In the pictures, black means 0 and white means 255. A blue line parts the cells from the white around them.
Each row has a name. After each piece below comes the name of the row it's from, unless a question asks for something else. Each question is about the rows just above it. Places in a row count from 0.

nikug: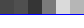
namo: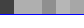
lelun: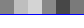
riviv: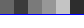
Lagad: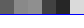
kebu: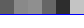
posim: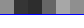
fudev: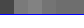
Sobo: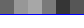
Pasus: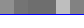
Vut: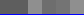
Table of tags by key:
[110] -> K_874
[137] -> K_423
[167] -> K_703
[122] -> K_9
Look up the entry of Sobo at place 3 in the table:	K_9
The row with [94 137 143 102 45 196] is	kebu
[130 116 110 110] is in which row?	fudev
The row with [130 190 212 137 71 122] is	lelun
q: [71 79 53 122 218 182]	nikug
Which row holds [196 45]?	riviv

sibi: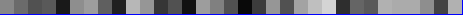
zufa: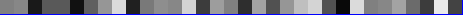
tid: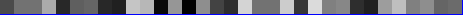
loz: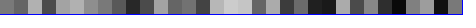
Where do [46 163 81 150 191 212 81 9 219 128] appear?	zufa
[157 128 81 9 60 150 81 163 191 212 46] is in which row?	sibi
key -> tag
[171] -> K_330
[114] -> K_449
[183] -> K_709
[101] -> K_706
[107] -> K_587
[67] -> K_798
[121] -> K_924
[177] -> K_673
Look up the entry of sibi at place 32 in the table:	K_673
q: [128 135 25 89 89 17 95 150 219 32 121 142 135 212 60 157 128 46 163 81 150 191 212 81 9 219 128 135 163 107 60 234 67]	zufa
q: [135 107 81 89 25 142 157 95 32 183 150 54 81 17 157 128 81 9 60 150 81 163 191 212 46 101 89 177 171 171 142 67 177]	sibi

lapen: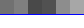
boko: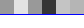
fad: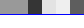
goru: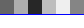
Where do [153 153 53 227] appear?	fad
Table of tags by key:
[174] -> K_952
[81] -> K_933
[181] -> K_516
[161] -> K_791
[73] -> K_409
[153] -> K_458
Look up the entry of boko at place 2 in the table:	K_458
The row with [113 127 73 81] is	lapen
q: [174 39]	goru

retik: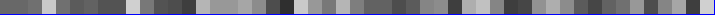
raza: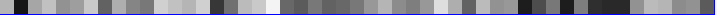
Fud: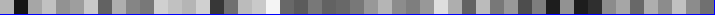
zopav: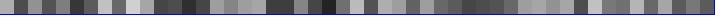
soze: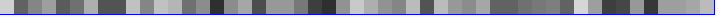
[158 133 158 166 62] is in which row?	zopav
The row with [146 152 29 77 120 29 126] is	raza
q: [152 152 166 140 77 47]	retik

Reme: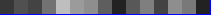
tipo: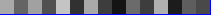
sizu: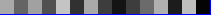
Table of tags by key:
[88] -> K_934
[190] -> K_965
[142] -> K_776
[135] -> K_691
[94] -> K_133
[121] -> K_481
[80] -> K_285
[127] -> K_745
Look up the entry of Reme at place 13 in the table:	K_481
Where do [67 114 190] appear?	Reme
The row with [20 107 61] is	tipo
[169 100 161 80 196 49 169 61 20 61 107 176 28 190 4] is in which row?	sizu
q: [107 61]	tipo
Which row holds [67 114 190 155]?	Reme

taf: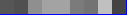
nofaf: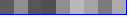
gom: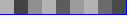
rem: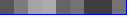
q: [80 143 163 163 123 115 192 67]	taf
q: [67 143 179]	gom
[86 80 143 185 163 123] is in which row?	nofaf
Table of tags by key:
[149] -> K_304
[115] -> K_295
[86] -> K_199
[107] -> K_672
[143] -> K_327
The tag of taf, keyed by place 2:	K_327
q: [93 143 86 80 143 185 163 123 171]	nofaf

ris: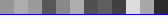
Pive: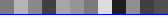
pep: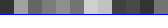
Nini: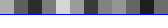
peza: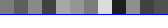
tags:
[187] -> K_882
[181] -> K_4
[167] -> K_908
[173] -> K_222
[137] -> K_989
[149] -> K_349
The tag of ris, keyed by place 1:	K_222
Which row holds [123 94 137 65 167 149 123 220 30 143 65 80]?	peza
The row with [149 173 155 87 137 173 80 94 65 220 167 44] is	ris

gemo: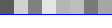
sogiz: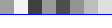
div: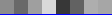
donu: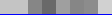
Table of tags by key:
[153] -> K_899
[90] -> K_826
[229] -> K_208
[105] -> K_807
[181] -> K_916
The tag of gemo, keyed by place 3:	K_208
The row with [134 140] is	donu
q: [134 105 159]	donu
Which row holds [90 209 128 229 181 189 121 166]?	gemo

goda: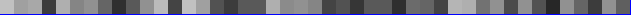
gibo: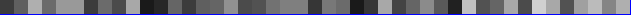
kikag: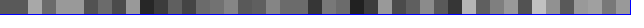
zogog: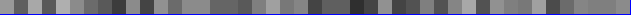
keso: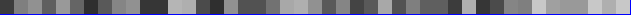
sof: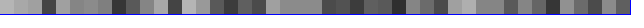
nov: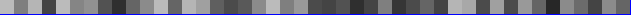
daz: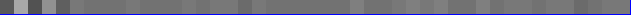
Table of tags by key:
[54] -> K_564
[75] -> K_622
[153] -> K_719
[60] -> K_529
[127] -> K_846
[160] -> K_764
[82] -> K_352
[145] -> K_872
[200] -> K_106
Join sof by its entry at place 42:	K_622
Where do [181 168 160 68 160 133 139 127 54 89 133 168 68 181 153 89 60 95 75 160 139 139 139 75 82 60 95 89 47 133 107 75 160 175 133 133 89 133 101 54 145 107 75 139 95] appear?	sof
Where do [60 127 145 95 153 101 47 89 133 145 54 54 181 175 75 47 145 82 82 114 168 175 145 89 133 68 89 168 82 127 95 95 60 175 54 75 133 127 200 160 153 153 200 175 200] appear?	keso
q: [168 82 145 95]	daz
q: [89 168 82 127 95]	keso
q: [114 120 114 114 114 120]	daz

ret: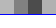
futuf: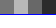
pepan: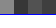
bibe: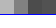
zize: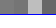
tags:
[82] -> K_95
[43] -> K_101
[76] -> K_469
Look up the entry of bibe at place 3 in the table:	K_95
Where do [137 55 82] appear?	pepan
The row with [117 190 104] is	zize
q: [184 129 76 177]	ret

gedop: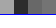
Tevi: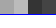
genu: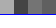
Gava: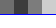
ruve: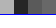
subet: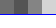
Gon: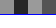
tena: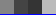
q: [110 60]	Gava
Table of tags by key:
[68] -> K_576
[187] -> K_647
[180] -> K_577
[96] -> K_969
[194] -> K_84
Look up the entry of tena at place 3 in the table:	K_647
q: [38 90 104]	ruve
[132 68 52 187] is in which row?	tena
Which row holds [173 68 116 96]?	genu
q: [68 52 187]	tena

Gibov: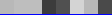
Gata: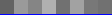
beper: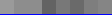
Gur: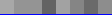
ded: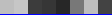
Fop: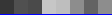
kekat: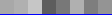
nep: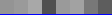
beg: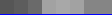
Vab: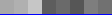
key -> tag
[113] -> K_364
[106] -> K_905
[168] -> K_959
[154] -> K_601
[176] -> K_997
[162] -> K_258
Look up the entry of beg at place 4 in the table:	K_959
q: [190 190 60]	Gibov
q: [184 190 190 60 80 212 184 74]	Gibov
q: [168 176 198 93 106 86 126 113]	Vab
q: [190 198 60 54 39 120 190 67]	ded
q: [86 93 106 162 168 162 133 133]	beg

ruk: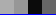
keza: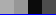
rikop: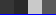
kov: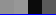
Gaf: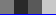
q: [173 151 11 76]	keza
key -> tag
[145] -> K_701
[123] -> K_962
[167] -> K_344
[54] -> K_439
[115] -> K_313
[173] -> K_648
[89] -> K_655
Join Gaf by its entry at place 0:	K_962
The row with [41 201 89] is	rikop
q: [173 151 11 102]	ruk

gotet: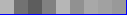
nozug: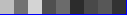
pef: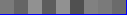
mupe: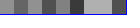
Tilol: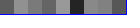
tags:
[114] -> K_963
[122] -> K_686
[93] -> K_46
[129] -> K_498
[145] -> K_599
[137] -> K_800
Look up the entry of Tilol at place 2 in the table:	K_686
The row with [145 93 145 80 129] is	pef
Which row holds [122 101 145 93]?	pef

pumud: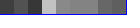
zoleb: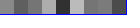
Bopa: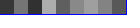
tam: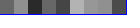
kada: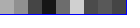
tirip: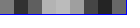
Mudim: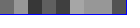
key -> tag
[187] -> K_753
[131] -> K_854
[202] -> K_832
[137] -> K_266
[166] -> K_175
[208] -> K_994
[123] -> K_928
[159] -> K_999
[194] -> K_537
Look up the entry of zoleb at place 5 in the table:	K_753
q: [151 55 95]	Mudim
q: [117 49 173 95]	Bopa

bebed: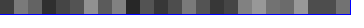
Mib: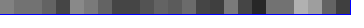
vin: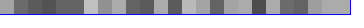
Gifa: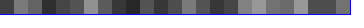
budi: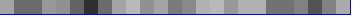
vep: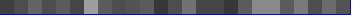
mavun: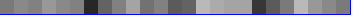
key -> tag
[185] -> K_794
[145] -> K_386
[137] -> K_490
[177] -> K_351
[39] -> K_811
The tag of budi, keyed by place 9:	K_794
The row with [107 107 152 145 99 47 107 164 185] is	budi
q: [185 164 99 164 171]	vin
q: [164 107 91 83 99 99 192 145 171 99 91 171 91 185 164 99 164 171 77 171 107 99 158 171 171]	vin
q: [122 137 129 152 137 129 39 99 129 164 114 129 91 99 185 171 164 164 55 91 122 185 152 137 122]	mavun

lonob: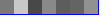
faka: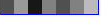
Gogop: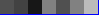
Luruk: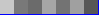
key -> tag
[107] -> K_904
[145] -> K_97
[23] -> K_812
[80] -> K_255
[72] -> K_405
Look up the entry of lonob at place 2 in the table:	K_405
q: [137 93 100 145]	lonob
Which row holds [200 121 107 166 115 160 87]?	Luruk
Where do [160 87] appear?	Luruk
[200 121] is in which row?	Luruk

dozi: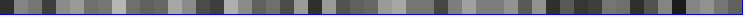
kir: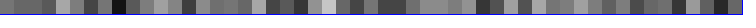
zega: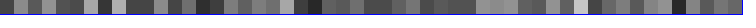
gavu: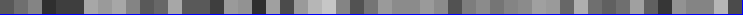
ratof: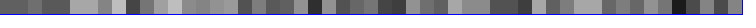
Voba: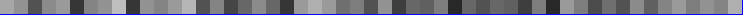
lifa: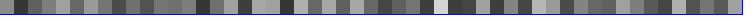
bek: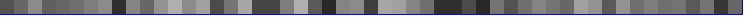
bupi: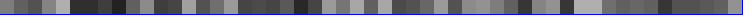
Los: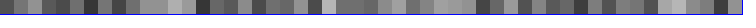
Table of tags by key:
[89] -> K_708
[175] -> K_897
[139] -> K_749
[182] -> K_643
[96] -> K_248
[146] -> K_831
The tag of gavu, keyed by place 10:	K_708
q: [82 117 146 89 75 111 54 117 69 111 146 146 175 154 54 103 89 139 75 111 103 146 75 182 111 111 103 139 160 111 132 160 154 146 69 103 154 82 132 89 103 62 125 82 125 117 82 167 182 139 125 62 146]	Los
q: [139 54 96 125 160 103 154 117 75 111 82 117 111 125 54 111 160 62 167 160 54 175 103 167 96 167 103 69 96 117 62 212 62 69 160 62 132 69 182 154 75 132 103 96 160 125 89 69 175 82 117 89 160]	lifa
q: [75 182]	Los

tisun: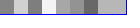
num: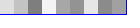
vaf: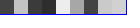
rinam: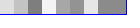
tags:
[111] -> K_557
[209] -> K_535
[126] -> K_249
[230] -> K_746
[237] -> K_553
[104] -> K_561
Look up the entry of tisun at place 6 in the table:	K_561
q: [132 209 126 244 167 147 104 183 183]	tisun
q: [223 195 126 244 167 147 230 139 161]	num
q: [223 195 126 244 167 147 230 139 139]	rinam

